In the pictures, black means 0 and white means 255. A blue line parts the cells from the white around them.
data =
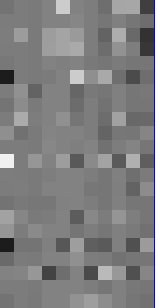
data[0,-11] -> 115
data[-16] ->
[124, 145, 99, 130, 130, 102, 121, 118, 128, 118, 120]
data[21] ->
[115, 124, 121, 130, 130, 146, 158, 141, 128, 118, 113]
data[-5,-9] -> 116
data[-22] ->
[115, 124, 122, 130, 204, 130, 125, 110, 166, 167, 63]
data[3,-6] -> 170
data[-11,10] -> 94
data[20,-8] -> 130
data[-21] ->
[124, 124, 122, 130, 130, 134, 125, 118, 128, 118, 109]
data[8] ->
[124, 171, 125, 130, 144, 117, 125, 109, 161, 104, 105]
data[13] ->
[124, 125, 122, 130, 130, 130, 119, 118, 127, 99, 140]
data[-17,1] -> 124
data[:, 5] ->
[130, 134, 154, 170, 130, 204, 102, 108, 117, 130, 127, 89, 130, 130, 130, 92, 117, 158, 144, 130, 130, 146]
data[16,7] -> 118
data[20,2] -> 122
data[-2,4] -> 130
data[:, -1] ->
[63, 109, 50, 55, 118, 110, 120, 118, 105, 133, 118, 94, 123, 140, 118, 118, 113, 155, 118, 134, 118, 113]
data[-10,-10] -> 124
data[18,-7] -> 130
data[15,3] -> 124
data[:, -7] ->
[204, 130, 164, 164, 127, 130, 130, 130, 144, 130, 130, 157, 130, 130, 129, 130, 130, 87, 130, 110, 130, 130]
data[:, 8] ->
[166, 128, 173, 146, 123, 111, 128, 128, 161, 119, 125, 90, 128, 127, 128, 149, 128, 128, 114, 152, 128, 128]
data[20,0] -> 124
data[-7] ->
[162, 134, 122, 124, 130, 92, 136, 124, 149, 126, 118]
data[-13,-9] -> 122
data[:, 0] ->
[115, 124, 125, 124, 120, 28, 124, 116, 124, 143, 124, 240, 125, 124, 115, 162, 149, 28, 106, 130, 124, 115]

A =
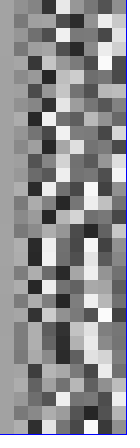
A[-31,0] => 163
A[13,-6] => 237
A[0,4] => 232
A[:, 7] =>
[83, 238, 72, 236, 250, 118, 183, 87, 146, 71, 123, 150, 79, 66, 192, 120, 98, 66, 90, 148, 165, 183, 251, 127, 138, 212, 236, 144, 77, 82, 57]
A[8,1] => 173
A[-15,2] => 139
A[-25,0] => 162
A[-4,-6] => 161
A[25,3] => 138
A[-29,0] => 163
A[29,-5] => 156
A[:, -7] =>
[132, 160, 112, 159, 55, 153, 75, 134, 39, 116, 159, 83, 107, 43, 172, 155, 139, 42, 40, 174, 39, 173, 51, 175, 175, 170, 62, 98, 110, 137, 47]
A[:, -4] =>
[151, 44, 121, 41, 123, 205, 115, 157, 94, 125, 223, 113, 115, 72, 118, 212, 75, 72, 79, 166, 98, 126, 122, 194, 178, 96, 122, 183, 116, 84, 72]
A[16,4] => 150
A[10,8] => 73
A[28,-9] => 162
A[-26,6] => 110
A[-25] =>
[162, 160, 75, 150, 197, 115, 81, 183, 188]
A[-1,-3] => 250
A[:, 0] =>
[163, 163, 163, 163, 162, 162, 162, 162, 162, 162, 162, 162, 162, 162, 162, 162, 163, 163, 163, 162, 163, 162, 162, 162, 163, 162, 162, 162, 162, 162, 162]
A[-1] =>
[162, 175, 47, 228, 117, 72, 250, 57, 144]
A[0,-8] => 145
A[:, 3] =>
[52, 163, 78, 165, 197, 38, 150, 49, 239, 72, 39, 133, 88, 237, 129, 39, 174, 238, 241, 107, 237, 125, 204, 93, 101, 138, 181, 161, 84, 173, 228]
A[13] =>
[162, 175, 43, 237, 113, 72, 247, 66, 145]
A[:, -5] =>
[232, 77, 240, 80, 152, 190, 197, 229, 112, 241, 167, 211, 238, 113, 39, 182, 150, 113, 111, 41, 114, 38, 145, 50, 45, 43, 168, 114, 239, 156, 117]
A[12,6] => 119
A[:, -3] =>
[119, 146, 122, 138, 76, 110, 81, 118, 185, 123, 115, 90, 119, 247, 237, 112, 39, 246, 228, 238, 169, 239, 82, 225, 234, 225, 71, 96, 120, 38, 250]

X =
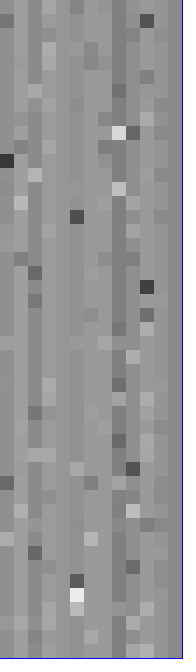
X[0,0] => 144
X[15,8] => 128
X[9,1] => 159
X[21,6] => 154
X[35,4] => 150
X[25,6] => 154
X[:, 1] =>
[159, 159, 159, 159, 155, 159, 159, 159, 148, 159, 131, 159, 159, 159, 184, 159, 159, 159, 129, 159, 159, 159, 159, 159, 159, 159, 159, 159, 159, 159, 162, 159, 159, 156, 159, 159, 175, 159, 159, 159, 159, 159, 159, 159, 167, 159, 159]
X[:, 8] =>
[128, 128, 128, 128, 128, 128, 114, 128, 128, 216, 128, 128, 128, 191, 128, 128, 128, 128, 128, 128, 128, 128, 128, 119, 143, 128, 128, 111, 162, 128, 128, 105, 128, 128, 162, 130, 128, 136, 128, 128, 128, 128, 128, 148, 128, 128, 128]
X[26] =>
[144, 159, 139, 155, 150, 146, 154, 153, 128, 143, 154, 149, 137]
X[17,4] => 150
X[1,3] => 155
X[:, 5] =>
[133, 146, 146, 153, 146, 146, 146, 141, 146, 146, 146, 146, 146, 150, 146, 79, 146, 146, 146, 146, 146, 146, 146, 146, 154, 146, 146, 146, 146, 146, 146, 146, 146, 168, 146, 146, 146, 144, 146, 146, 146, 91, 236, 185, 146, 146, 146]
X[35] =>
[143, 159, 139, 143, 150, 146, 154, 153, 130, 134, 154, 140, 137]
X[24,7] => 166
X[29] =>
[144, 159, 119, 148, 150, 146, 157, 153, 128, 143, 161, 149, 137]
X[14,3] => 155
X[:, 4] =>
[150, 150, 150, 150, 150, 150, 150, 150, 150, 150, 150, 150, 150, 150, 150, 150, 150, 150, 150, 150, 150, 150, 150, 150, 150, 150, 150, 150, 150, 150, 150, 150, 150, 150, 150, 150, 150, 150, 150, 150, 150, 150, 150, 150, 150, 150, 150]
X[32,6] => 154
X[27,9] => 143
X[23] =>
[144, 159, 139, 155, 150, 146, 154, 153, 119, 143, 173, 149, 137]
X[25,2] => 139
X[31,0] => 144
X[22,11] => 149
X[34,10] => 154
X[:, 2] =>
[139, 139, 139, 139, 139, 139, 168, 145, 139, 139, 139, 139, 180, 139, 139, 139, 139, 139, 139, 106, 139, 120, 139, 139, 139, 139, 139, 139, 139, 119, 139, 139, 167, 139, 139, 139, 139, 149, 139, 104, 139, 139, 139, 139, 144, 134, 139]
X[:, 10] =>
[154, 83, 154, 154, 154, 129, 151, 154, 170, 154, 154, 154, 157, 154, 154, 154, 154, 154, 154, 154, 64, 154, 111, 173, 154, 154, 154, 154, 172, 161, 154, 168, 166, 154, 154, 154, 154, 127, 154, 154, 154, 154, 154, 173, 154, 154, 175]
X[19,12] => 137
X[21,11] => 152
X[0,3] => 165
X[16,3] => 163

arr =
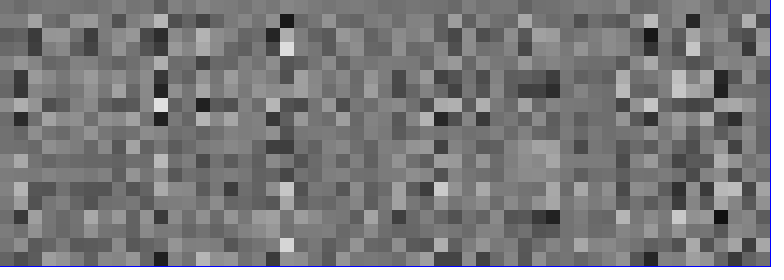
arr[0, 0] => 116
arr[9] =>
[113, 102, 142, 115, 106, 125, 147, 118, 108, 113, 140, 133, 110, 115, 99, 113, 129, 125, 128, 144, 82, 119, 122, 124, 115, 107, 129, 121, 91, 107, 121, 115, 122, 112, 116, 128, 107, 129, 103, 96, 123, 105, 121, 111, 116, 119, 146, 118, 141, 91, 121, 92, 116, 139, 100]
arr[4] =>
[129, 149, 133, 102, 107, 130, 128, 111, 99, 111, 128, 175, 108, 112, 68, 105, 102, 128, 115, 141, 85, 94, 116, 139, 96, 122, 117, 124, 122, 121, 101, 140, 153, 103, 138, 120, 116, 150, 122, 132, 124, 113, 110, 111, 89, 135, 169, 115, 107, 82, 96, 138, 129, 136, 112]
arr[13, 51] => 184
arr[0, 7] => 119
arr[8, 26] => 131
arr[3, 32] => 80
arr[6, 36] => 93
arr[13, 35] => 124
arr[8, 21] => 152
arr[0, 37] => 99
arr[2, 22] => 99
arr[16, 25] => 114
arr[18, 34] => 66
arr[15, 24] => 119
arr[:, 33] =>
[126, 96, 142, 141, 103, 114, 119, 92, 133, 112, 120, 110, 117, 119, 129, 114, 107, 125, 140]
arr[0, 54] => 130
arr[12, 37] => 139
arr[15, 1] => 58
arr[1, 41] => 80
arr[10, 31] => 66
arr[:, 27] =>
[111, 128, 115, 101, 124, 125, 117, 132, 124, 121, 127, 123, 123, 107, 119, 115, 110, 100, 117]
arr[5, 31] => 67
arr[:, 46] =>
[106, 185, 24, 53, 169, 120, 96, 197, 51, 146, 91, 154, 114, 135, 91, 137, 154, 95, 38]
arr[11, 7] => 103
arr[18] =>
[100, 78, 92, 158, 147, 124, 96, 136, 133, 150, 102, 31, 132, 114, 182, 144, 149, 113, 125, 59, 145, 141, 116, 90, 149, 119, 121, 117, 109, 134, 159, 69, 69, 140, 66, 107, 133, 87, 143, 111, 117, 102, 114, 128, 146, 85, 38, 130, 127, 159, 148, 100, 58, 98, 112]
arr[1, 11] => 182
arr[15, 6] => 168
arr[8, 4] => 139
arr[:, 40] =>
[118, 115, 110, 121, 124, 119, 112, 121, 119, 123, 116, 125, 119, 106, 119, 115, 115, 116, 117]
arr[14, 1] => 157
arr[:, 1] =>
[107, 125, 98, 110, 149, 58, 55, 174, 43, 102, 112, 169, 122, 180, 157, 58, 112, 142, 78]
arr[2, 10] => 73
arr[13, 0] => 130
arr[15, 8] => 152

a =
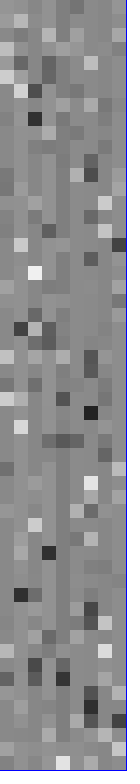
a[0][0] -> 149
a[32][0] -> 137
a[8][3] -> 146
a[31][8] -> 141
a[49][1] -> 145
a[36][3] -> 146
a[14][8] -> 141
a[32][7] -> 101
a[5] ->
[205, 159, 135, 102, 127, 139, 138, 135, 141]
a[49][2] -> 135
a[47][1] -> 142
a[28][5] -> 139
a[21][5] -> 139
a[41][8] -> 132
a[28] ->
[204, 175, 135, 146, 83, 139, 138, 118, 141]
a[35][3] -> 146
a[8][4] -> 121
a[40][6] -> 128
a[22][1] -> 145
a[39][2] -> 135
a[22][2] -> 104
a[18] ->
[137, 142, 135, 146, 127, 139, 93, 135, 147]
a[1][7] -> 135
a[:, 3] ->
[146, 146, 181, 146, 100, 102, 146, 146, 146, 172, 124, 146, 146, 146, 146, 146, 95, 146, 146, 146, 125, 146, 146, 94, 92, 146, 146, 146, 146, 145, 146, 110, 135, 146, 146, 146, 146, 146, 146, 48, 146, 146, 146, 146, 146, 106, 125, 146, 146, 146, 133, 146, 171, 146, 150]
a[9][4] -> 127
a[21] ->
[144, 145, 135, 146, 143, 139, 138, 135, 119]
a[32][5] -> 139
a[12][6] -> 77
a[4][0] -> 154
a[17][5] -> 139
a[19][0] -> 137
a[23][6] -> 138
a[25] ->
[193, 145, 165, 146, 173, 139, 85, 149, 141]
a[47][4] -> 102
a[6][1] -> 210
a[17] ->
[137, 201, 135, 146, 149, 139, 138, 135, 66]
